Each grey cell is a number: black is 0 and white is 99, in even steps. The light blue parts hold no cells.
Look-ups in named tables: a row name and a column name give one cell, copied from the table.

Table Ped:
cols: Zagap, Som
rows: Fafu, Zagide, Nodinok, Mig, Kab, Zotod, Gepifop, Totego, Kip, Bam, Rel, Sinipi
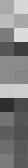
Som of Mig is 24
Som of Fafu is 83
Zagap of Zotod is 54
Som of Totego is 29
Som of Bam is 31
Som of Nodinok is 85
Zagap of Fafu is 66
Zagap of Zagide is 73

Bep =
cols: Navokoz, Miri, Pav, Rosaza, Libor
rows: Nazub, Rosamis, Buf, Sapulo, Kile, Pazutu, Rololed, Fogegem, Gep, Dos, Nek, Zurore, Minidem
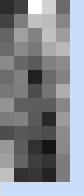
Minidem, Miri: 19
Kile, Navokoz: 53
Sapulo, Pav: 47
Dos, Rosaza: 30
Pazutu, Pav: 13
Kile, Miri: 40
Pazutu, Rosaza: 41

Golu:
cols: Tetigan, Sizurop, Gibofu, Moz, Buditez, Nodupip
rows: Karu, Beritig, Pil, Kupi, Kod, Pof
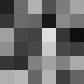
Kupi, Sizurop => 24
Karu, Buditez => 48
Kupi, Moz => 78
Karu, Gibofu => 69
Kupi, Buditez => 28
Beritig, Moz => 9
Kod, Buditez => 50
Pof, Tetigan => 68
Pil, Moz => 86
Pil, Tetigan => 62
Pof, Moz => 70
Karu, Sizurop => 42
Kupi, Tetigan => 55
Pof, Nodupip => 39
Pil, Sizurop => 28
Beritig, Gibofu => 39
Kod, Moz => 63
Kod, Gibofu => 50
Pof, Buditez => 24
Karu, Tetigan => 13

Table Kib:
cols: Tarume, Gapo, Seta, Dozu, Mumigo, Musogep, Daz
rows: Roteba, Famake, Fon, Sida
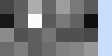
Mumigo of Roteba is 61
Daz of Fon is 28
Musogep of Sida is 52
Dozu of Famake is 35
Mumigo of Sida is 50
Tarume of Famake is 9
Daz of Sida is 59
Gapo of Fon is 32
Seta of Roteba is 67
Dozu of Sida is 42
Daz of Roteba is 35
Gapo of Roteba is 37
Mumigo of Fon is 31
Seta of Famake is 98
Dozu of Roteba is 40
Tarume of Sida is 42
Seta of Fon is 37
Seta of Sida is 36
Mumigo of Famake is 47
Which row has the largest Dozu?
Fon

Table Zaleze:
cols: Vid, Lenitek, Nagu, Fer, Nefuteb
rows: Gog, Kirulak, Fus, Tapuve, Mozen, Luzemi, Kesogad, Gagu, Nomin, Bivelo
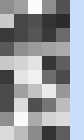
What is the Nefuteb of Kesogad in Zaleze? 59
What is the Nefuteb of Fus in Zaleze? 41
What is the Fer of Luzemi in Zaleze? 42
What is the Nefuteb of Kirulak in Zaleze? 17
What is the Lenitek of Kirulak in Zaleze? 27
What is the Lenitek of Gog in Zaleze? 62
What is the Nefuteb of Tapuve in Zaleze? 66
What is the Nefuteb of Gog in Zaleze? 32
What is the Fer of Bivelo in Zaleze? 20
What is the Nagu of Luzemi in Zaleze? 93
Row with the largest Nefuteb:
Nomin

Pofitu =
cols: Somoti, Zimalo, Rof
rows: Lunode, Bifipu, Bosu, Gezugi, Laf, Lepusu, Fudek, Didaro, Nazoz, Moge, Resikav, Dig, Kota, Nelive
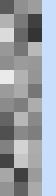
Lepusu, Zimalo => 69
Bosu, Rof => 20
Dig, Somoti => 26
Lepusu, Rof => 58
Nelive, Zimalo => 38
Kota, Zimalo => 25
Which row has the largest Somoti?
Lepusu

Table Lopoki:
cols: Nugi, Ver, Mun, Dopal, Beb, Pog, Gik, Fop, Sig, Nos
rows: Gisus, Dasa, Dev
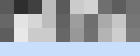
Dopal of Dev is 79
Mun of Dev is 79
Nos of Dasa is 46
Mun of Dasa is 83
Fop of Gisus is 43
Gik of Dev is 44
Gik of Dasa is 43
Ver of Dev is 90
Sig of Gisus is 36
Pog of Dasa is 61
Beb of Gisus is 35
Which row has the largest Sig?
Dev

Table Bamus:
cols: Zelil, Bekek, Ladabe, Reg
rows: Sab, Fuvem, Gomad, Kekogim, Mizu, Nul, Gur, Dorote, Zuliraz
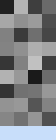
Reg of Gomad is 27
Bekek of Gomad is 23
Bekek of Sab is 70
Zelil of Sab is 13
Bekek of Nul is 59
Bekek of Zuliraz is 44
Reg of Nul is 42
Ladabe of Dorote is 33
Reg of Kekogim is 64
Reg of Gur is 59
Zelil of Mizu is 21
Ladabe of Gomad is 43
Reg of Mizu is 24
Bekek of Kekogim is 56
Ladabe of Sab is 24
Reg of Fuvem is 30

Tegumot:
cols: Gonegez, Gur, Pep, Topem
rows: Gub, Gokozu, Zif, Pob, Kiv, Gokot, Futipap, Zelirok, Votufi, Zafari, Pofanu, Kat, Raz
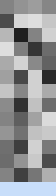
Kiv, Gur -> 82
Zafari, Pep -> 75
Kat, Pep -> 78
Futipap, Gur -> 52
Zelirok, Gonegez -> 54
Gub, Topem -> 52
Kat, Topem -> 29
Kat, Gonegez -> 42
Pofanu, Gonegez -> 43
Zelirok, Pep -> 75

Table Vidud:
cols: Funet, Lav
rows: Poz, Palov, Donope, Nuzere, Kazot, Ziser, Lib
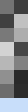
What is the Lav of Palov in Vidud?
75
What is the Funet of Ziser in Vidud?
56
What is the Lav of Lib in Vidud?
17
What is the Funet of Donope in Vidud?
47
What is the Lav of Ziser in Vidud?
16
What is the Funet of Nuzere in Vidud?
82
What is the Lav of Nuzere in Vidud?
27
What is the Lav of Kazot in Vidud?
50
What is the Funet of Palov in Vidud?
25

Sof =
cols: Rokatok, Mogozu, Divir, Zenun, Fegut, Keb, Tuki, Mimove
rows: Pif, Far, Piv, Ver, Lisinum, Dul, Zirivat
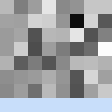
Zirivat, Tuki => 62
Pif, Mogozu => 49
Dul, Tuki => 83
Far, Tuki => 82
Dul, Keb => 33
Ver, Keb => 34

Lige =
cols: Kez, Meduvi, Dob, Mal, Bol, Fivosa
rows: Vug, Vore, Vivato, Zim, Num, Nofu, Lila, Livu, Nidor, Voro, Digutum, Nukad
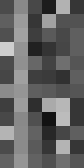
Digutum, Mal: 21
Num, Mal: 26
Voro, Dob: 38
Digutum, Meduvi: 54
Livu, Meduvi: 61
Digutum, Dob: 35
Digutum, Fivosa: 21
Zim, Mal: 20
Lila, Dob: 37
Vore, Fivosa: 32
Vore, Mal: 63
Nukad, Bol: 43
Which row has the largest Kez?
Zim

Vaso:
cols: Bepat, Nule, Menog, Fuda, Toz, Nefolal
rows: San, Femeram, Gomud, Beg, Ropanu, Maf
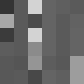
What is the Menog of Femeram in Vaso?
29
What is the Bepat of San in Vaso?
20
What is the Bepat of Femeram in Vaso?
65
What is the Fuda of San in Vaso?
39
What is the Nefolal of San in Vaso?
35
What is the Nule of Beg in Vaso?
35
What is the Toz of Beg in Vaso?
35
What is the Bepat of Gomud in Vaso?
23
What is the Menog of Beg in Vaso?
54
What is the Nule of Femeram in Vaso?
35
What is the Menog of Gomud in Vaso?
82
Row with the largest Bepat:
Femeram

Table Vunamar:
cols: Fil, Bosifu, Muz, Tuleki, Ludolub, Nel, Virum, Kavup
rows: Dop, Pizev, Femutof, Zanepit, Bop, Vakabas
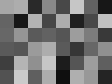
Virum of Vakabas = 59
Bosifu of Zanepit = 33
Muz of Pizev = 70
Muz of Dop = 16
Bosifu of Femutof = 58
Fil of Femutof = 40
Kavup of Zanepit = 56
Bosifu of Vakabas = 79
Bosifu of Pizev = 9
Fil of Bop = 24
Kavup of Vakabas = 14
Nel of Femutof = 61
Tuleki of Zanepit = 67
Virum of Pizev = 28
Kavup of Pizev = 75
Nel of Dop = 77
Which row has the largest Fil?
Dop

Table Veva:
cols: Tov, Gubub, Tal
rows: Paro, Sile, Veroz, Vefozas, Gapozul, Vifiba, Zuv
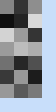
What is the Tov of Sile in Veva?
6
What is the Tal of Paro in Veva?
55
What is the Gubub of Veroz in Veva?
60
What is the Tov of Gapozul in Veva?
44
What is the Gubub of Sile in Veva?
14
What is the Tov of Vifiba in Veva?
22
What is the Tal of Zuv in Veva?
47
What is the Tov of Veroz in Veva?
82
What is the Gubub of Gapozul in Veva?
15
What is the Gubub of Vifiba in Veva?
59
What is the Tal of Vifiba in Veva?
11
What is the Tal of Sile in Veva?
84
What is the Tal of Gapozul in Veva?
31
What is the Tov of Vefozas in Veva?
60
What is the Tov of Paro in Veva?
52
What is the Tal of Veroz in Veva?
20
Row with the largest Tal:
Sile

